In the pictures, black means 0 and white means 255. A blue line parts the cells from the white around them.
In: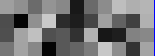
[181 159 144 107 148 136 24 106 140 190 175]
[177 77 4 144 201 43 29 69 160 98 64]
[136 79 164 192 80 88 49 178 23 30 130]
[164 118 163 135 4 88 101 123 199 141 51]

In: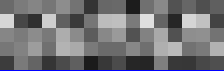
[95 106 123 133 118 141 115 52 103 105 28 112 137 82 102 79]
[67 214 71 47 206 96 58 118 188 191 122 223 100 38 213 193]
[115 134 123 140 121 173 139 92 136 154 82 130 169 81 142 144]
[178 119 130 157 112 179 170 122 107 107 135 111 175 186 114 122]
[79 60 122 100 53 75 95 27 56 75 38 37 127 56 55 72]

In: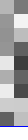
[121 182]
[243 150]
[189 146]
[96 149]
[61 231]
[99 174]
[74 236]
[204 205]
[191 97]

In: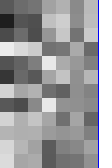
[186 89 108 116 162 177 138]
[189 30 84 79 192 206 141]
[202 75 108 77 150 199 115]
[106 235 217 204 113 118 170]
[128 83 99 126 232 171 152]
[182 54 105 88 165 195 144]
[131 211 166 178 111 97 143]
[138 88 76 137 232 146 144]
[101 211 176 196 166 112 165]
[128 180 175 176 155 148 153]
[162 214 182 162 91 128 136]
[145 219 166 171 90 112 116]

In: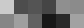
[139 203 77 84 69 143]
[162 134 159 97 23 41]

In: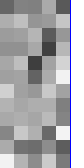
[89 102 130 128 170]
[197 174 191 149 154]
[151 156 160 181 91]
[183 145 145 168 64]
[211 167 190 62 162]
[242 160 163 99 172]
[162 208 161 152 200]
[127 179 167 174 174]
[132 169 174 166 186]
[243 134 200 176 105]
[93 171 114 109 141]
[122 242 180 140 202]

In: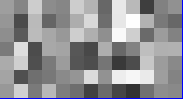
[145 158 133 205 140 134 205 179 103 232 185 62 129]
[103 150 75 186 101 130 173 217 109 231 254 178 121]
[130 142 90 187 167 152 206 175 143 249 207 106 156]
[177 122 222 76 168 164 87 72 174 104 130 190 176]
[137 171 207 79 122 156 85 77 117 57 76 199 156]
[131 164 80 111 120 138 149 219 146 237 246 234 158]
[137 152 209 122 184 125 110 65 107 69 50 112 141]

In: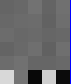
[112 101 104 114 100]
[110 104 107 108 98]
[104 108 104 106 102]
[111 100 105 111 97]
[105 108 113 102 102]
[11 216 116 8 206]

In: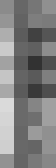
[144 139 103 118]
[123 149 99 126]
[85 174 92 65]
[141 202 102 96]
[78 162 90 50]
[127 197 100 90]
[78 168 91 57]
[160 218 106 133]
[160 213 106 111]
[144 209 103 155]
[147 207 104 101]
[135 146 101 121]
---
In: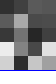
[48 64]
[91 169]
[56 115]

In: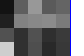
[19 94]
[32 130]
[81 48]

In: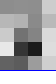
[141 143]
[183 178]
[203 114]

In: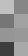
[192 134]
[118 162]
[149 152]

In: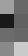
[160 104]
[25 97]
[108 103]

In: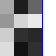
[169 29]
[150 213]
[206 48]

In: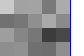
[202 162]
[113 119]
[158 134]
